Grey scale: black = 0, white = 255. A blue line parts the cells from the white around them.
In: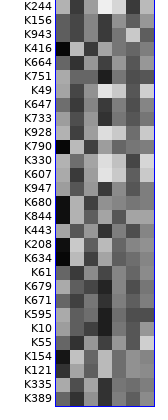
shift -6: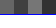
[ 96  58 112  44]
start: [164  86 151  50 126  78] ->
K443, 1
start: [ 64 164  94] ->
K634, 3
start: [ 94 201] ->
K607, 6
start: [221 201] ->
K928, 4
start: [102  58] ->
K61, 1

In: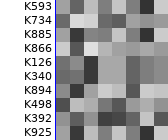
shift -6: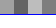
[155  94 183 120]
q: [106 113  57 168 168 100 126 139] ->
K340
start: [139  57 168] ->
K126, 2
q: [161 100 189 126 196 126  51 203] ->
K593

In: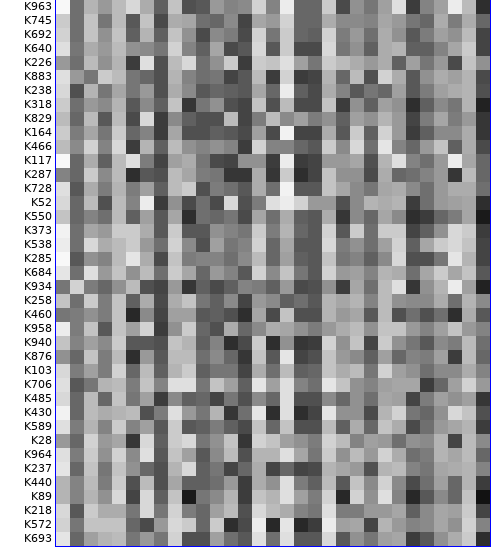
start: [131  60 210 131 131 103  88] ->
K466, 13
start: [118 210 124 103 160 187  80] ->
K218, 8
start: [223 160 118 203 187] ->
K226, 17

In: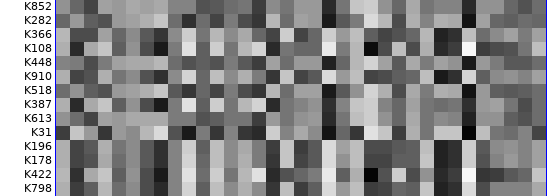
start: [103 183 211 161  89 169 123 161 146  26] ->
K448, 21
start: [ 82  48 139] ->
K910, 7
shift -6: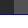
[36 76]
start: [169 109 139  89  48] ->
K178, 4

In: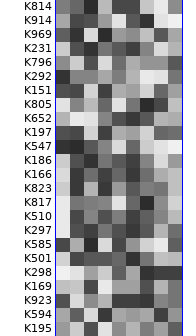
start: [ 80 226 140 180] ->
K195, 3
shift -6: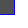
[74]
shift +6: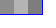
[146 186 131]
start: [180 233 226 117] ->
K292, 6
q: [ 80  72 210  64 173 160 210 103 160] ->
K151
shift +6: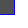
[86]

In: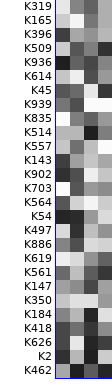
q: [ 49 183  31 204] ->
K2
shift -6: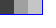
[ 57 154 191]
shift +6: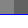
[138 104]
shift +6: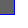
[104]

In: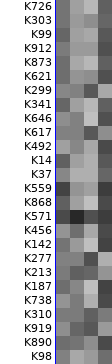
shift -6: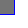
[110]
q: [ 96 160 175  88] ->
K14

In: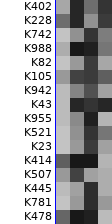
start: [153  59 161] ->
K23, 2
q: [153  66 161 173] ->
K507
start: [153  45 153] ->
K781, 2
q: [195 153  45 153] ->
K781
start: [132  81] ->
K942, 2

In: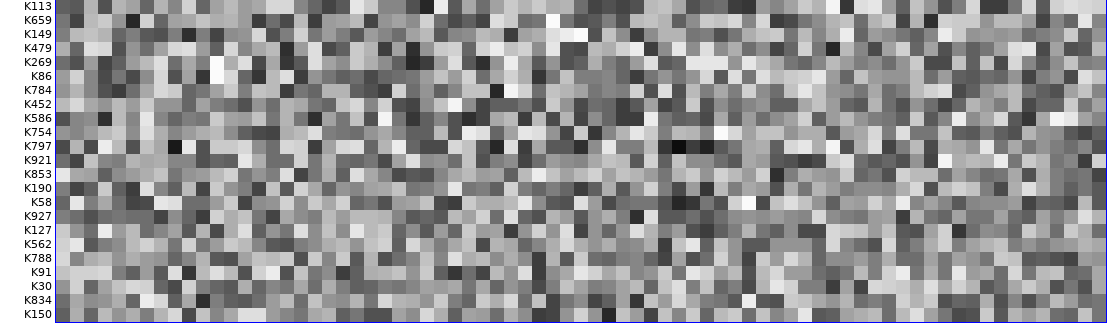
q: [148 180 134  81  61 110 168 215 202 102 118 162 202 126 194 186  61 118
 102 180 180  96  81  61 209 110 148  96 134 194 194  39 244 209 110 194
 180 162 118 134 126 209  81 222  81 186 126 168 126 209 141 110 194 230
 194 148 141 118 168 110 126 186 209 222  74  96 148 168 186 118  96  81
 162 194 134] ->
K784
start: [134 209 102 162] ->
K113, 9
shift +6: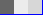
[108 242 221]
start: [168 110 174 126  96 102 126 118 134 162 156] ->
K30, 18

